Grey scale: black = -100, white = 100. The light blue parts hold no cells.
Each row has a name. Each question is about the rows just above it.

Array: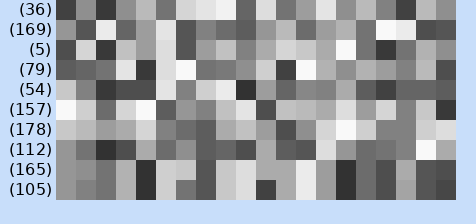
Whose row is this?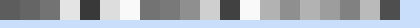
(79)
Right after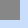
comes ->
[1]
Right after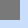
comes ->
[12]
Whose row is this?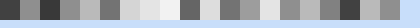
(36)
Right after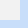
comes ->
[-21]
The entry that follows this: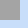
[-33]

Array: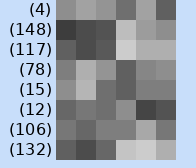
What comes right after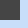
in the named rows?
[-35]
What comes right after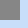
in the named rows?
[11]
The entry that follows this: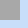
[-7]
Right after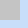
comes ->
[60]
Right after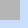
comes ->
[-13]

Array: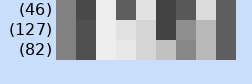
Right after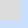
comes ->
[-26]
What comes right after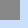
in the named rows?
[45]
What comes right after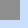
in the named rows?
[45]
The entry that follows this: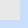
[67]
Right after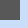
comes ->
[72]
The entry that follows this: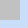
[6]

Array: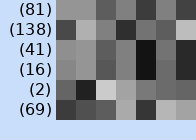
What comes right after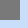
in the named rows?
[-16]
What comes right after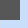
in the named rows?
[0]
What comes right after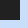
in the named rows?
[59]
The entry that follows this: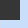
[43]
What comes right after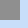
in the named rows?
[17]
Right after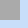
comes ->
[-58]

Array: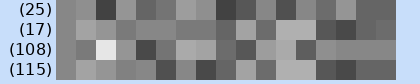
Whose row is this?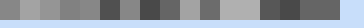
(115)
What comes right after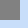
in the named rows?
[6]
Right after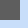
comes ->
[12]

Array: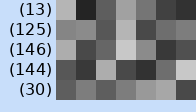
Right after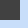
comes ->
[-61]
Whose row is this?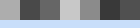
(146)
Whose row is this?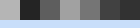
(13)

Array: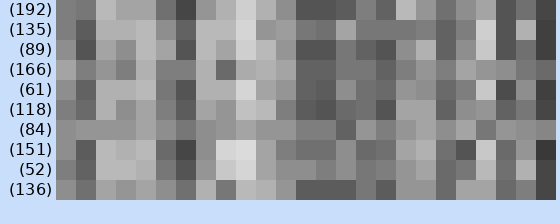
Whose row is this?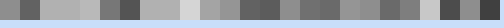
(61)
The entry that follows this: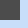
[11]
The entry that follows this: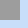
[-7]
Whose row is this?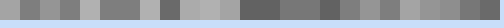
(166)
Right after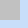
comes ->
[45]
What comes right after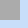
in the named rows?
[39]

